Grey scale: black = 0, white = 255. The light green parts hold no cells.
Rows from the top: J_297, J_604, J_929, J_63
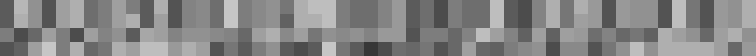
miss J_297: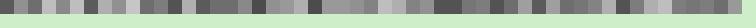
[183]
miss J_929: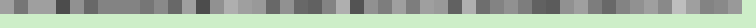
[167]

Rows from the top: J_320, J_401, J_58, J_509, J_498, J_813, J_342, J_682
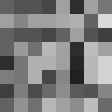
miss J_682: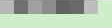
[146]
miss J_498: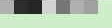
[183]
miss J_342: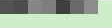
[90]
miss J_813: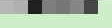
[211]
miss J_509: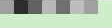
[154]
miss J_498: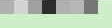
[38]
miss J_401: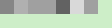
[168]

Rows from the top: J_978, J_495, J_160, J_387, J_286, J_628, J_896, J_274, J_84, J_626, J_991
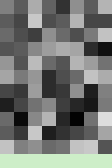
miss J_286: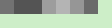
[187]
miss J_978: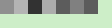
[98]

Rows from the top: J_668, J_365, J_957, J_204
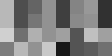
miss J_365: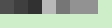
[138]
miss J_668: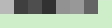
[132]

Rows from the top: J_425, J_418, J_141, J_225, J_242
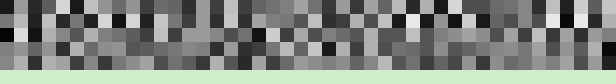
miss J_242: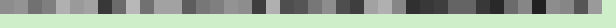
[70]
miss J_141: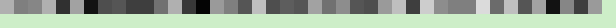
[168]

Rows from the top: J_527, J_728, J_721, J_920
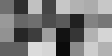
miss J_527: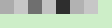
[69]
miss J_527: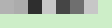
[193]
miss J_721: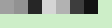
[54]
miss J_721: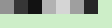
[61]
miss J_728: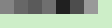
[118]
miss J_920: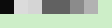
[205]
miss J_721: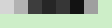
[146]

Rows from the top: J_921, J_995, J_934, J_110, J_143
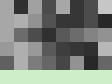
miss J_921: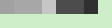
[54]
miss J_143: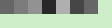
[96]
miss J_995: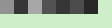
[175]
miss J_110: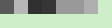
[62]
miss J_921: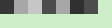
[161]
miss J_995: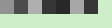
[82]

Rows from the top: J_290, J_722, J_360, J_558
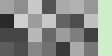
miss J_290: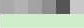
[150]
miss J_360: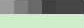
[184]

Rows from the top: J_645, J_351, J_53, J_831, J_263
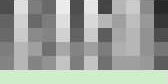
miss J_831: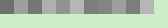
[167]
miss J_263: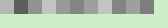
[112]
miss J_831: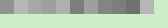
[118]
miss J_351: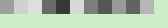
[189]
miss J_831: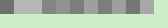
[175]

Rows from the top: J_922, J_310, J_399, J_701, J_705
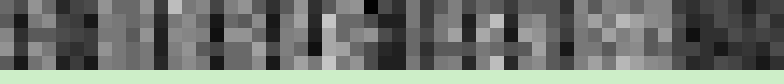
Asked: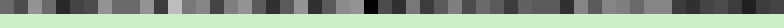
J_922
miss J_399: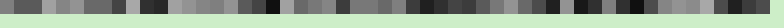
[155]
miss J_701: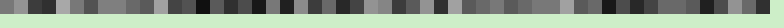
[54]
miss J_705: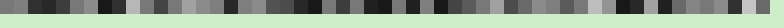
[113]
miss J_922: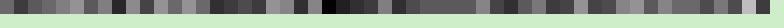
[97]

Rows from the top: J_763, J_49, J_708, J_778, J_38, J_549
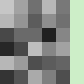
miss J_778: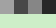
[190]
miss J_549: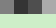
[84]

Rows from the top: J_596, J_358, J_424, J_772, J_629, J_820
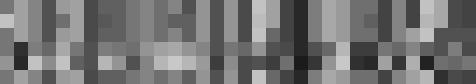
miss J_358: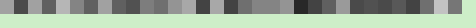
[188]
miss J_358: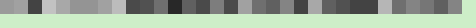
[88]
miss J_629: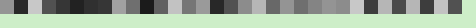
[175]

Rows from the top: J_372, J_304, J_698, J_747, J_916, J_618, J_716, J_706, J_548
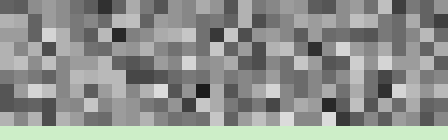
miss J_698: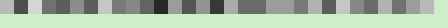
[128]
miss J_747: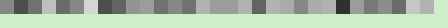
[164]

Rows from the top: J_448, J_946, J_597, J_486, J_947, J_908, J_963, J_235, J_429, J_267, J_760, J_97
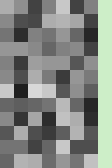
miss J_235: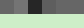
[185]
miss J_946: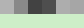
[72]
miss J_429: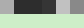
[166]
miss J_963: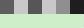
[216]
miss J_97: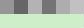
[108]
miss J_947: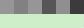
[158]
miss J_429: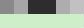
[53]

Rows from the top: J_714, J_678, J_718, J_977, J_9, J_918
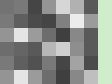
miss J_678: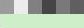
[75]
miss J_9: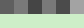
[81]
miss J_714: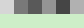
[115]
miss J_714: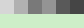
[115]

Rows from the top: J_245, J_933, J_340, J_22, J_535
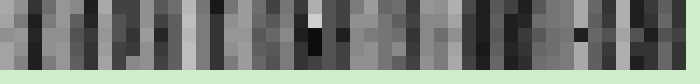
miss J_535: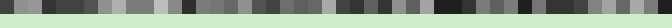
[156]
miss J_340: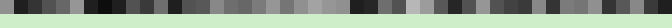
[95]
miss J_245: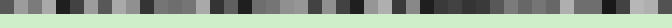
[74]
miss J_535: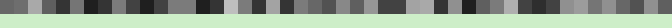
[130]
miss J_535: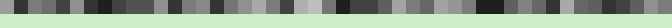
[46]

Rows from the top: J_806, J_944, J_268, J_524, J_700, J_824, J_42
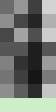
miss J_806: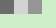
[63]
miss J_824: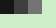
[123]
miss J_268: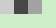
[79]
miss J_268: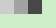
[79]

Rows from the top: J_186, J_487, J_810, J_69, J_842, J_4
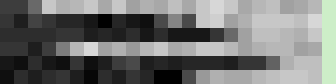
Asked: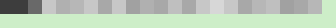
J_186
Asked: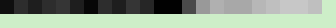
J_4
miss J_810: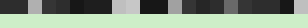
[183]
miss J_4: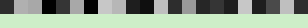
[7]
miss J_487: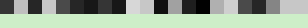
[67]
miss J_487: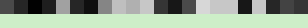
[207]

